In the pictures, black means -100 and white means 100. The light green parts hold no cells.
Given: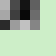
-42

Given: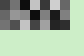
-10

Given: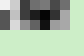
61

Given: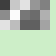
57

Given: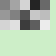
29

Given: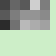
-20
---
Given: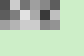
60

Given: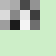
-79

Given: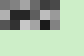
29

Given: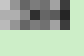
-11

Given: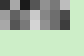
14

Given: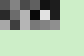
-5

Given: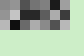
8
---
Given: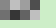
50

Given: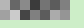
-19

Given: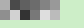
-42

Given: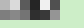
71

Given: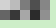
47

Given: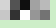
-35

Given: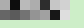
-90
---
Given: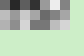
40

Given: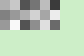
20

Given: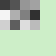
63

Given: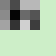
28

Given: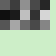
-33

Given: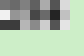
-53

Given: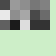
-25

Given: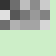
-14

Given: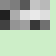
-49
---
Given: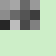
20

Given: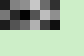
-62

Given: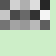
-70

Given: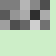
-39

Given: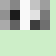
24

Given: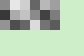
25

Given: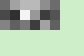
-15

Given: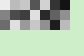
-85

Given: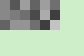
-13
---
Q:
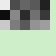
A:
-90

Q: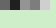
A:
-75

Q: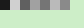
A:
-80

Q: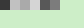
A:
-56

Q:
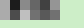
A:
-78

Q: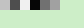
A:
-95

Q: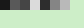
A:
-81

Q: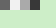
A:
-56

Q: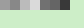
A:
-55

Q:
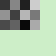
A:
-93
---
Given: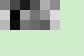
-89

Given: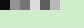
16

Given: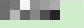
43

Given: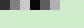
1

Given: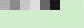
9

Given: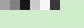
0

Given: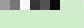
-7
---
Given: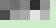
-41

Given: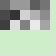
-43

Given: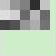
73

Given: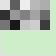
-62

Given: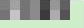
-9

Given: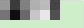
-9
